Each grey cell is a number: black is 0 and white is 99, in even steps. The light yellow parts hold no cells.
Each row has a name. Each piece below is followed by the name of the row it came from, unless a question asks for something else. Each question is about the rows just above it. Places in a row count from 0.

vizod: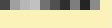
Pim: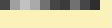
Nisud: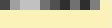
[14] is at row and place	vizod, 8
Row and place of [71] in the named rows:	vizod, 2
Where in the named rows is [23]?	Pim, 6
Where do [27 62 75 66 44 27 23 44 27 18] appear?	Pim
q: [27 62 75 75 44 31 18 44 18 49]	Nisud

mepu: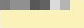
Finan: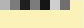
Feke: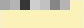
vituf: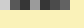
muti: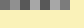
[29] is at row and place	vituf, 5
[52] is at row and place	Feke, 5
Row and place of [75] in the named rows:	Feke, 4

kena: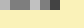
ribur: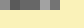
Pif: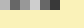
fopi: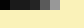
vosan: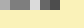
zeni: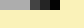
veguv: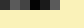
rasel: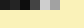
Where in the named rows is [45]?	ribur, 5
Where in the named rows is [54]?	ribur, 0
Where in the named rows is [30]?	vosan, 5

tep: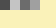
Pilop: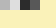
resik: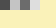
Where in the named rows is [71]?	Pilop, 0
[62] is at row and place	tep, 3

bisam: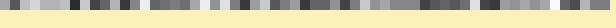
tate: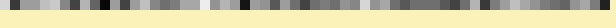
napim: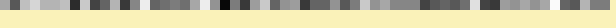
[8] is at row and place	tate, 24
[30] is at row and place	bisam, 57

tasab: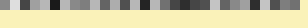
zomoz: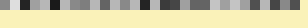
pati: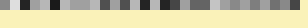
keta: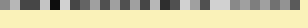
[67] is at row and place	tasab, 11
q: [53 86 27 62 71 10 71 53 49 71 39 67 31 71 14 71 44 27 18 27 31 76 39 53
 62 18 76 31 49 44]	tasab
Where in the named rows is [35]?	keta, 29
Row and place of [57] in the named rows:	keta, 28
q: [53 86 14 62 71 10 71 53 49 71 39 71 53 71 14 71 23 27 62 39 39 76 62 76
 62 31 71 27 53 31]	zomoz
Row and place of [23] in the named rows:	zomoz, 16

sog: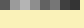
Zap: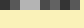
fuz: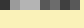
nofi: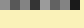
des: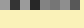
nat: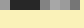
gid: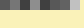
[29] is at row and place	Zap, 4
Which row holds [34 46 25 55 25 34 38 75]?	gid
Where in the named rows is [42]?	fuz, 5
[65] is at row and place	nat, 5

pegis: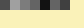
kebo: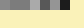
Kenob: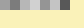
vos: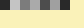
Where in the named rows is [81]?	Kenob, 3
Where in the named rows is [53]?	kebo, 0
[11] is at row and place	kebo, 6
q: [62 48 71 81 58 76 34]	Kenob

